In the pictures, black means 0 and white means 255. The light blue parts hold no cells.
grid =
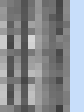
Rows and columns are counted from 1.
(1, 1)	136
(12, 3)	117
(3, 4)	88
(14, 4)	89
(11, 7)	134
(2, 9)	74
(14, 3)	164
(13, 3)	153
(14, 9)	109
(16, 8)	110
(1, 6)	150
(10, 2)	86
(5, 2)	115
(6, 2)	75
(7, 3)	170
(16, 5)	99
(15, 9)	108
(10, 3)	148
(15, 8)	117
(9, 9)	84
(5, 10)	135
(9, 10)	128
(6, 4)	86
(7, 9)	118
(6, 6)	162
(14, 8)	112
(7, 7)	131
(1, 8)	111
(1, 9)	69
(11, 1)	195
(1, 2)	122
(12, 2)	114
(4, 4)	80
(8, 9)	74
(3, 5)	117
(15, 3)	166
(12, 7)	116
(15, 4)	97

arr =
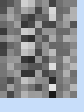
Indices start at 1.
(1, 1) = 76
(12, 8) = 40
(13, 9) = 110
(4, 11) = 84
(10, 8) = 222
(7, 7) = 150
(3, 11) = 178
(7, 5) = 196
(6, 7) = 89
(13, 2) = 160
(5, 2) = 121
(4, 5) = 74
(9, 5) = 43
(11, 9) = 121
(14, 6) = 157
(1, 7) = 146
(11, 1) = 118
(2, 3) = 117
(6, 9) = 116
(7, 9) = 106
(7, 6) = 105
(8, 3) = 114
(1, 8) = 66
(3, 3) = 134
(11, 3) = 158
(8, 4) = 191
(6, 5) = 47
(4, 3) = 158
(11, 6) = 161
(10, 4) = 113
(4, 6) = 169
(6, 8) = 170
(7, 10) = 114
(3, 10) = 165
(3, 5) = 62
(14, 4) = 178
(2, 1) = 81

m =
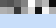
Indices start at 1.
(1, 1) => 89
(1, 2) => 82
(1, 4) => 130
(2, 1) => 176
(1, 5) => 253
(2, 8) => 175

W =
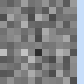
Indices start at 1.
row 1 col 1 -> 115
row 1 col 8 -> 107
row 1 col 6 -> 122
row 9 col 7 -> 97
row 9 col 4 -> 113
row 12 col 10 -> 160
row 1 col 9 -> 137
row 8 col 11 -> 84
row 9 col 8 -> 75
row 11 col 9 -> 166
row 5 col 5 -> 128
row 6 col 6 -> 74
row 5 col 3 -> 131
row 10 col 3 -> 108
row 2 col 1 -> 127
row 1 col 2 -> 97
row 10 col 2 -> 115
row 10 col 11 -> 137
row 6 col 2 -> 135
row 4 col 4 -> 176
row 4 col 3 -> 117
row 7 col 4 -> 129
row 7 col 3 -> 122
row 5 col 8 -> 137
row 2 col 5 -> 88
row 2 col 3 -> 143
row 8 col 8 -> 123
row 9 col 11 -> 142
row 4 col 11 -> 135
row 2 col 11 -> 137
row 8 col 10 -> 161
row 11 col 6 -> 139
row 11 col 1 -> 87
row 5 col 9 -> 113
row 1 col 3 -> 116
